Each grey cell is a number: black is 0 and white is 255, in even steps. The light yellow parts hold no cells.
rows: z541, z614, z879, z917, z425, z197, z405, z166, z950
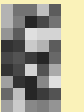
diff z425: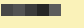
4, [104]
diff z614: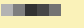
2, [38]
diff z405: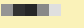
0, [160]
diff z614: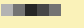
1, [126]

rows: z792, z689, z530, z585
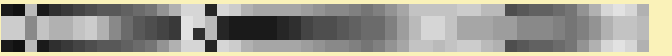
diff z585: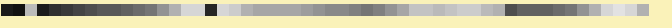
43, [88]
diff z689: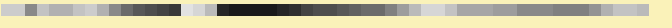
47, [117]
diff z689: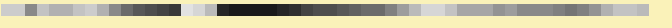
41, [157]

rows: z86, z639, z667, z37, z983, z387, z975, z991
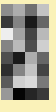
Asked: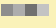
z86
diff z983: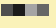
2, [173]

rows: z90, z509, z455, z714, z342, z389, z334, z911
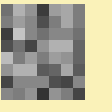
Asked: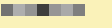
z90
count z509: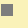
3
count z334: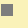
0
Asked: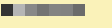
z455
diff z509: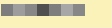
6, [125]
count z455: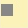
3

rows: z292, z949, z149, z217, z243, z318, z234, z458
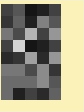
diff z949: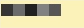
1, [97]
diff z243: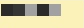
4, [150]
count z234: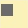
3
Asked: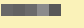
z234

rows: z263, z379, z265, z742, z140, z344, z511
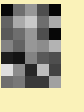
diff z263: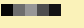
4, [7]
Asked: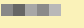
z742
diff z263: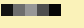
0, [7]

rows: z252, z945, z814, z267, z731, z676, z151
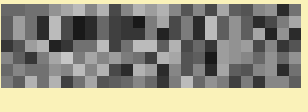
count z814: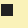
2
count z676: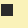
4

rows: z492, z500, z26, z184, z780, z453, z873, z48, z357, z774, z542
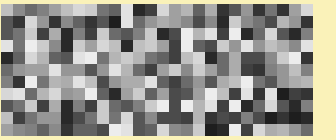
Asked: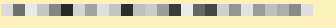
z184
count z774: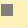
1

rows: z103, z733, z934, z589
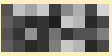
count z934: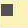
3
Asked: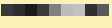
z589
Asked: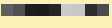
z733
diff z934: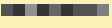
4, [114]

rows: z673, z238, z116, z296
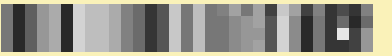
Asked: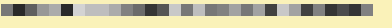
z673
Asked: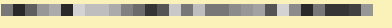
z296

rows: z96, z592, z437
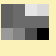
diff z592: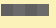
2, [107]
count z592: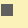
1
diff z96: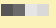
0, [96]
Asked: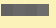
z592
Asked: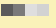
z96
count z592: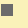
3
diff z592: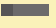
0, [96]

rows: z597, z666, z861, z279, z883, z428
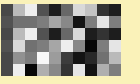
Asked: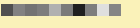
z666
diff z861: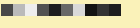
7, [29]
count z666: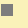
3

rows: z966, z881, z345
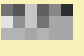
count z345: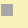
3
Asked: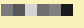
z966
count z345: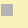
3
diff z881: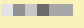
3, [115]
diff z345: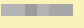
2, [167]

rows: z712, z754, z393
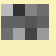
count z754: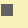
3
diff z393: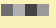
1, [164]
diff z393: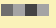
3, [153]

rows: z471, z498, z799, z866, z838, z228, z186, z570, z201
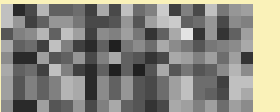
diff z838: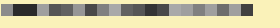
20, [52]
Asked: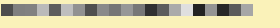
z799
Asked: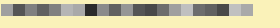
z570
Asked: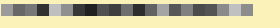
z228

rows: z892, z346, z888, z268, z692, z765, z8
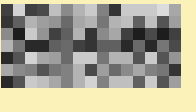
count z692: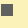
0
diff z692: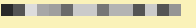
2, [211]
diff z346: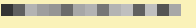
14, [158]
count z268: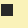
4
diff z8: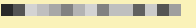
2, [202]
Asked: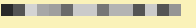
z692
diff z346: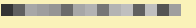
2, [179]

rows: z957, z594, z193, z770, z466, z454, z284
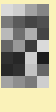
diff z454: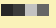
1, [48]
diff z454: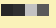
3, [102]

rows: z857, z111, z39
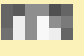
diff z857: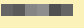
2, [142]
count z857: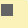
2
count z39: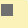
1

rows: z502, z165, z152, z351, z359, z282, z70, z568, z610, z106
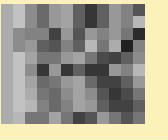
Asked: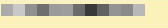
z165
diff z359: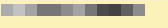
5, [152]
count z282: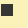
4
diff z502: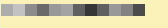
11, [85]
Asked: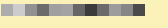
z502
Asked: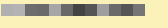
z106

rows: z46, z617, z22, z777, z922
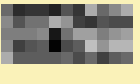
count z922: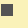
0
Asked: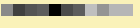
z777
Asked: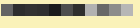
z46
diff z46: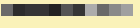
10, [172]

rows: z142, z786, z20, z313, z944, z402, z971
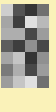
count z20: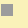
1
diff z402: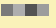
2, [72]
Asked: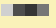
z142

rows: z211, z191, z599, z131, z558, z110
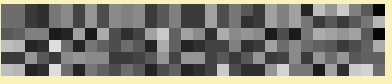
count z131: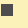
2
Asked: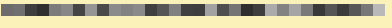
z191
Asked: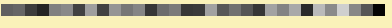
z211
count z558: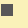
5
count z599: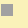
5
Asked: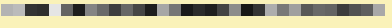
z131

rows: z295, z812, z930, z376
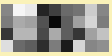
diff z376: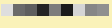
3, [45]
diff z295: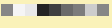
6, [115]
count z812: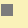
2
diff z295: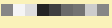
2, [233]
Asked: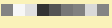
z295

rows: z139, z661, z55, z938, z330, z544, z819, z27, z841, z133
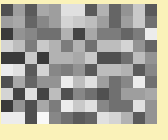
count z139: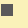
3
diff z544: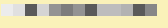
4, [135]
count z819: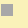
1
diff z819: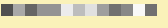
11, [236]

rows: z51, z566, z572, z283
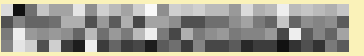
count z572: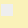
3
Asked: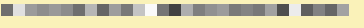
z572
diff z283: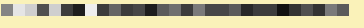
16, [132]
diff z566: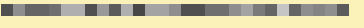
1, [132]
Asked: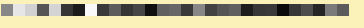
z283

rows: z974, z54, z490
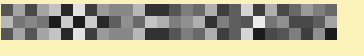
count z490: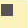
4
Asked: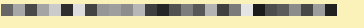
z490
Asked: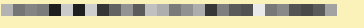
z54
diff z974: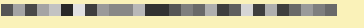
23, [73]
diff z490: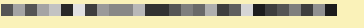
22, [73]

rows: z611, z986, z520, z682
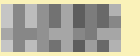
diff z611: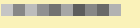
7, [124]
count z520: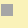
5
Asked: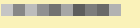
z611
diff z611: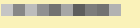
8, [105]
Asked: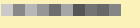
z986

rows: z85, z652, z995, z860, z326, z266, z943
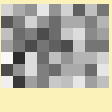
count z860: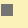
4
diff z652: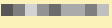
8, [180]

